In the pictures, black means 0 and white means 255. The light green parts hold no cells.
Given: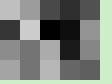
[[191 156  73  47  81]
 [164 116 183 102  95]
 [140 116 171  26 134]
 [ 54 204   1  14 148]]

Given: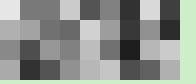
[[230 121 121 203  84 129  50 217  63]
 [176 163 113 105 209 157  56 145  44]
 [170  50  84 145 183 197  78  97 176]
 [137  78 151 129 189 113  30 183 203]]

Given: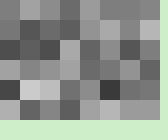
[[176 100 133  94 162 182 155 155]
 [162 133 147 162 107 119 147 100]
 [126 162 140 107 155 126 126 133]
 [119  86 107  94 147 169 133 182]
 [ 78  94  78 169 100 140  86 126]
 [ 71 203 189 113 140  58 113 119]]

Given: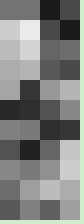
[[204 234  74  27]
 [188 212 101 109]
 [172 180  88  74]
 [165  54 152 180]
 [136 122 144 204]
 [128 122  47  54]
 [115 115  27  74]
 [109 158 188 172]
 [ 88 128  95 158]
 [ 82  34 101 196]
 [ 41  47  82 136]]

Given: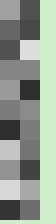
[[215 168]
 [196 116]
 [160  81]
 [154  47]
 [146  67]
 [132 132]
 [124 139]
 [102  73]
 [ 81 221]
 [ 53 110]
 [ 47 124]]

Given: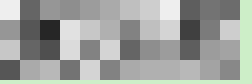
[[238 101 150 142 156 170 191 206 238  94 115 108]
 [199 101  79 219 130 212 101 142 156  94 156 163]
 [150  86  38 225 199 176 130 191 212  64 123 206]
 [ 86 170 184 115 212 130 170 176 176 184 163 136]]

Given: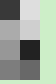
[[171 207]
 [151  34]
 [125 104]
 [ 57 222]]
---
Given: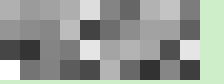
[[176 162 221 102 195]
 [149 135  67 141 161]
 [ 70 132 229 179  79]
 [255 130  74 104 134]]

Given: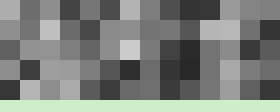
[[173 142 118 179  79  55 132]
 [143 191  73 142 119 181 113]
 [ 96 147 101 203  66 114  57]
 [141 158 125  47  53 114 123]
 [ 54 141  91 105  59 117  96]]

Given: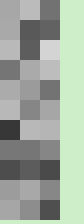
[[167 114]
 [169  98]
 [185 212]
 [117 189]
 [171 115]
 [184 166]
 [ 55 181]
 [119 134]
 [ 77  74]
 [156 135]
 [166  79]]

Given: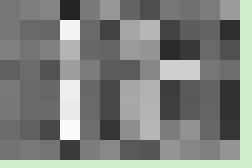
[[118 132 121  99 120 124]
 [119 103 105 166  67  99]
 [129 128 104 154  43 105]
 [ 97  83 124  91 207 118]
 [121 103 103 167  61  99]
 [120 106 105 166  63 100]
 [108  71 109 142 124 103]
 [114 116 124  89 148 128]]

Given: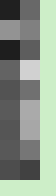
[[ 32]
 [147]
 [ 30]
 [ 99]
 [ 83]
 [ 90]
 [ 85]
 [ 88]
 [ 77]]

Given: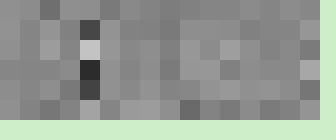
[[144 111 142 137 125 133 139 140]
 [146 148  71 130 122 142 129 133]
 [144 156 195 136 128 140 143 137]
 [134 133  44 133 123 151 141 137]
 [141 142  67 137 132 147 144 140]
 [144 119 163 154 143 131 139 129]]

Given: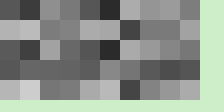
[[ 87 143  86 172 155]
 [179 124 171  68 122]
 [ 90 162  85 170 134]
 [ 87 101  92 117  77]
 [182 118 170  69 151]]

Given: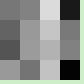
[[119 219]
 [ 99 197]
 [ 84 178]
 [153 194]]
